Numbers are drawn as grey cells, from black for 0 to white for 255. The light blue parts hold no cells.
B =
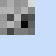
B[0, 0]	152
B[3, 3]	6
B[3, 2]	148
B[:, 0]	[152, 179, 152, 160, 133]
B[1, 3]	178
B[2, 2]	182
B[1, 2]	154
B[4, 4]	111
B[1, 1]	181

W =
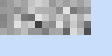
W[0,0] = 143
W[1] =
[154, 156, 141, 160, 202, 178, 175, 172, 141, 227, 121, 143, 150]
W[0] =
[143, 156, 175, 163, 194, 208, 197, 153, 175, 159, 177, 160, 182]
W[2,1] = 156
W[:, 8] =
[175, 141, 197, 224, 169]
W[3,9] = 152
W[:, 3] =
[163, 160, 120, 187, 189]
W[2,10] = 210
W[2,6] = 200

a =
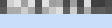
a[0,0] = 78
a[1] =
[92, 169, 171, 205, 171, 96, 169, 200, 221, 96, 204, 93, 170, 91, 95, 85]
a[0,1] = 207
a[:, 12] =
[221, 170]
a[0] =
[78, 207, 226, 160, 223, 81, 225, 159, 164, 74, 159, 68, 221, 64, 61, 75]

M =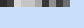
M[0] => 46
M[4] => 197
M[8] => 62

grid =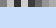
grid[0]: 127
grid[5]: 104
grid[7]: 170

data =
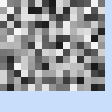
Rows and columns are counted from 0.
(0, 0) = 247
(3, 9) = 237
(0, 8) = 217
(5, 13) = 27
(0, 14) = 117
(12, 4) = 228
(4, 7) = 215
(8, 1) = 38
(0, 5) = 212
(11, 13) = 158
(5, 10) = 159
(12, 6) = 227
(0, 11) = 80
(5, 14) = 173
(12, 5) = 147
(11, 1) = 120
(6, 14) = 149
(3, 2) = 59
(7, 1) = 123
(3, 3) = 176
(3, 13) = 206
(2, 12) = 59
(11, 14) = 166
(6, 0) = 186
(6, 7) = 91
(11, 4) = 71
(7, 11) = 159
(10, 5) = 214
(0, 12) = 92
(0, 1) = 132
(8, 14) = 148
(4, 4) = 115
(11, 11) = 29

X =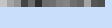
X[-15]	196
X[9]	132
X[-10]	46
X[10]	110

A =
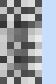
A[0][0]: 83
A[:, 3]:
[209, 69, 212, 64, 102, 102, 68, 101, 67, 100, 75, 208]
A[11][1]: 217
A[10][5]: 183
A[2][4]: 223
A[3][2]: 47
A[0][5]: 78
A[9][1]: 149
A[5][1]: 148
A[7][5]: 227
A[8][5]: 129
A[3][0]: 55
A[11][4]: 219
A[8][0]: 59
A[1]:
[198, 78, 183, 69, 78, 187]
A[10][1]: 83
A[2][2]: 71
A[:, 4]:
[219, 78, 223, 91, 189, 213, 77, 208, 91, 211, 83, 219]
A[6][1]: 77

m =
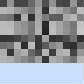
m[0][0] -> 69
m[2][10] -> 181
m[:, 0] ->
[69, 182, 120, 185, 187, 53, 109, 173, 178]
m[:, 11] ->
[80, 188, 130, 193, 198, 49, 103, 149, 181]
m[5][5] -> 56
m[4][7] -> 189
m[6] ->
[109, 118, 180, 46, 188, 55, 91, 137, 152, 51, 46, 103]
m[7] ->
[173, 54, 159, 174, 104, 73, 181, 63, 174, 183, 69, 149]
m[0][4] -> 105
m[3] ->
[185, 184, 156, 143, 120, 171, 43, 184, 165, 142, 119, 193]
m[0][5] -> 149
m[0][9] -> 67
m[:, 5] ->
[149, 165, 163, 171, 177, 56, 55, 73, 160]
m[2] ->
[120, 114, 51, 175, 48, 163, 125, 94, 91, 168, 181, 130]
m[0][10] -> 149
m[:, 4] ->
[105, 121, 48, 120, 117, 113, 188, 104, 120]
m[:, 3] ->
[70, 140, 175, 143, 148, 90, 46, 174, 137]
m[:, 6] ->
[77, 49, 125, 43, 37, 163, 91, 181, 54]
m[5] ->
[53, 56, 70, 90, 113, 56, 163, 51, 58, 77, 111, 49]
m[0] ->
[69, 147, 68, 70, 105, 149, 77, 146, 73, 67, 149, 80]
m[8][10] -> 115
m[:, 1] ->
[147, 177, 114, 184, 189, 56, 118, 54, 172]
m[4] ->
[187, 189, 156, 148, 117, 177, 37, 189, 166, 146, 122, 198]
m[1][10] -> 116

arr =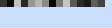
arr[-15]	54
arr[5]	182
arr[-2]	94
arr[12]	25
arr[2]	194

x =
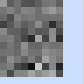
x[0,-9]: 156
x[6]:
[100, 118, 101, 144, 105, 102, 124, 112, 113]
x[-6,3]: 71
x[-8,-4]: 140
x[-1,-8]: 75
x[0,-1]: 97
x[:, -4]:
[96, 112, 113, 140, 86, 164, 102, 113, 96, 201, 139]
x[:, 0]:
[156, 116, 107, 64, 137, 121, 100, 114, 100, 115, 136]
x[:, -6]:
[82, 133, 116, 95, 78, 71, 144, 135, 101, 57, 135]
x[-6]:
[121, 127, 99, 71, 42, 164, 68, 142, 45]
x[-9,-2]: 116
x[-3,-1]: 119
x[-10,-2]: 153
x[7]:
[114, 116, 106, 135, 115, 113, 141, 132, 127]
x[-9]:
[107, 78, 130, 116, 122, 113, 114, 116, 114]
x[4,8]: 74
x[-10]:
[116, 131, 112, 133, 129, 112, 140, 153, 131]
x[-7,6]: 91
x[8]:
[100, 141, 119, 101, 123, 96, 162, 138, 119]
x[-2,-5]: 18
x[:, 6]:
[117, 140, 114, 100, 91, 68, 124, 141, 162, 64, 156]
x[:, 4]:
[80, 129, 122, 106, 108, 42, 105, 115, 123, 18, 163]
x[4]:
[137, 98, 96, 78, 108, 86, 91, 139, 74]
